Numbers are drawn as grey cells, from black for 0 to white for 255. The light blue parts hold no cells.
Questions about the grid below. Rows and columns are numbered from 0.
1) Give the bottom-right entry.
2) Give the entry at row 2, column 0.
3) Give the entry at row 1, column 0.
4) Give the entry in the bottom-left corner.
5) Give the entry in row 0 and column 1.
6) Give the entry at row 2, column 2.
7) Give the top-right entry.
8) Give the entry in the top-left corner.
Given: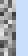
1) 90
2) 148
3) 199
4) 105
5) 199
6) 213
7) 213
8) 120

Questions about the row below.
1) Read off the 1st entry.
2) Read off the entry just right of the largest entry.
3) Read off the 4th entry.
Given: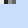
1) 234
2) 38
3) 103

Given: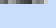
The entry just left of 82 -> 108
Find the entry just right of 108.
82

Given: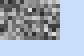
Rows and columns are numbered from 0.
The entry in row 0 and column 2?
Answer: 46
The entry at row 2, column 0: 146
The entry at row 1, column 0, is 93
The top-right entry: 205
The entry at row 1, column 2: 93
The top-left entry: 62
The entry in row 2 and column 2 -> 77
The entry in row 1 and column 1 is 93
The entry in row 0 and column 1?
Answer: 131
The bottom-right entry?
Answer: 146
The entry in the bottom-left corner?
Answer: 189
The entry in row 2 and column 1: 77

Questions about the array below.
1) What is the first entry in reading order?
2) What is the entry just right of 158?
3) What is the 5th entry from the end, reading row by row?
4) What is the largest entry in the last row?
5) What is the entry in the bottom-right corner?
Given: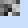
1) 131
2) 173
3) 100
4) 217
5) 85

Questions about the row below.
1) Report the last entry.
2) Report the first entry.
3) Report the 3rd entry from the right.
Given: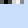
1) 140
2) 95
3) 213

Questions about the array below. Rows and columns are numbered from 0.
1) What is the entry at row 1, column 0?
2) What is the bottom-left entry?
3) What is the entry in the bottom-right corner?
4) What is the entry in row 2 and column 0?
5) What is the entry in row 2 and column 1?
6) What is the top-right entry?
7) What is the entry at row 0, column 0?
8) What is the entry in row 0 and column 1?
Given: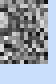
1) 139
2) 109
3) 151
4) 42
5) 42
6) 17
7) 177
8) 139

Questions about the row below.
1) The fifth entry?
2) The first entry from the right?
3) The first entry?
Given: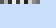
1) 61
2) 113
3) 88
